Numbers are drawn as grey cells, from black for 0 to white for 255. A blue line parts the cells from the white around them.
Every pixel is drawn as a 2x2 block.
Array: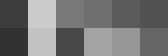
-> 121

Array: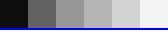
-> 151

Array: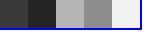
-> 181

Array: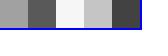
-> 246

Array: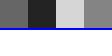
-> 214

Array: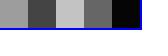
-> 195

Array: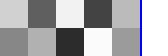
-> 242
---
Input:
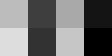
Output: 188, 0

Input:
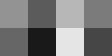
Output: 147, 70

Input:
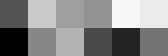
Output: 84, 115

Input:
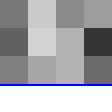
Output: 118, 107

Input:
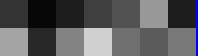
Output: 51, 120

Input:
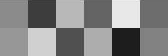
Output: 139, 129

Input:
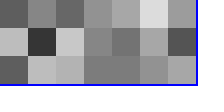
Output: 94, 167

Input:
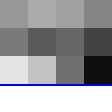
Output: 151, 15
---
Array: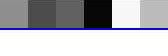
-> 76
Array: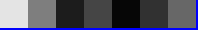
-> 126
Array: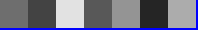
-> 67
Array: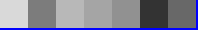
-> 124
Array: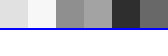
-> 247
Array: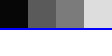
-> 90
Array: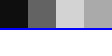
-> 99
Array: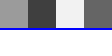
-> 63
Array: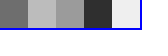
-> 188
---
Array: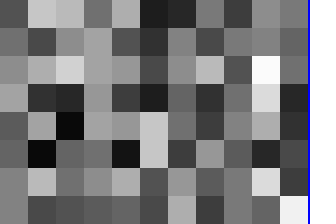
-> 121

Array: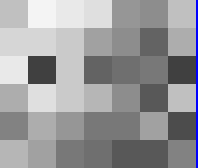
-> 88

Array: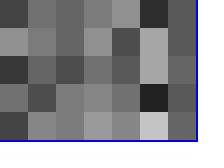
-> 134

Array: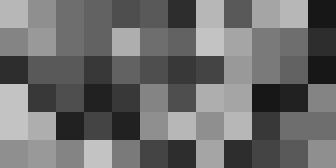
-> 68

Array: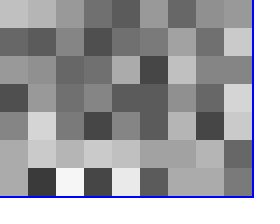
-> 171
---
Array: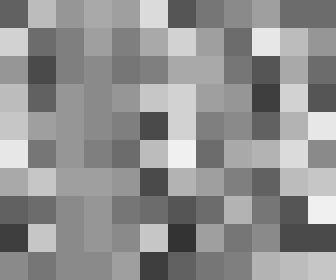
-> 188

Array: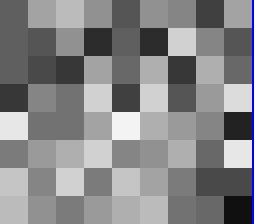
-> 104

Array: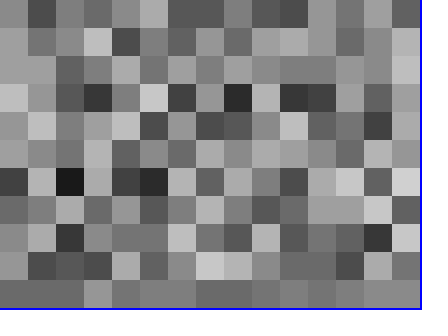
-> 138

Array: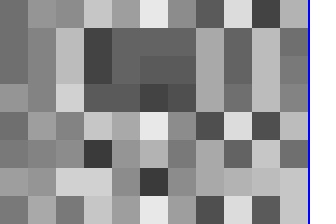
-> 90

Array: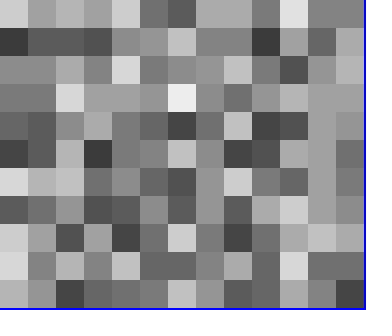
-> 131
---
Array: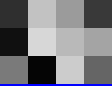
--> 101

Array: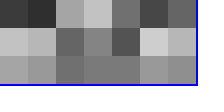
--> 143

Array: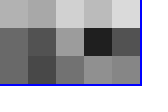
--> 134

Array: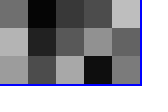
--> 123

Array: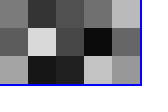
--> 152

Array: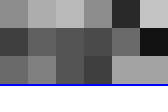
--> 163

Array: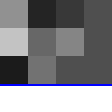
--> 79

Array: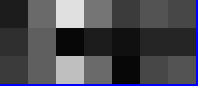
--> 83

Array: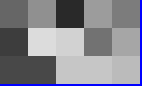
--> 187

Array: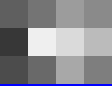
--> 126
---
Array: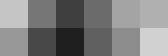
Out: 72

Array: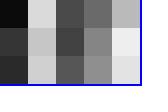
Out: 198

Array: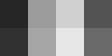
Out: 165

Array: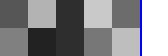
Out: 34

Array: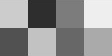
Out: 194

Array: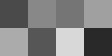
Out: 86
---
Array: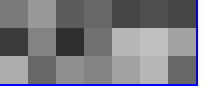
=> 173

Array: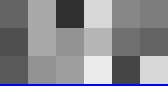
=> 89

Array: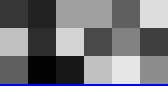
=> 95

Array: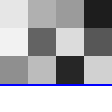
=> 143

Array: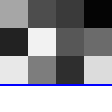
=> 232

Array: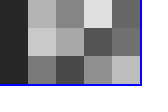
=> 39

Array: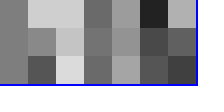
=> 126

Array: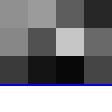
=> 58
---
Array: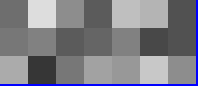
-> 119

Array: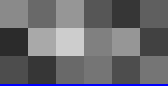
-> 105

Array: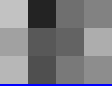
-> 121

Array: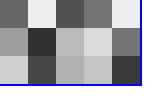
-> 178

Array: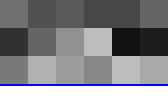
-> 156

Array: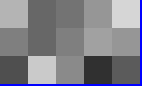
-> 138
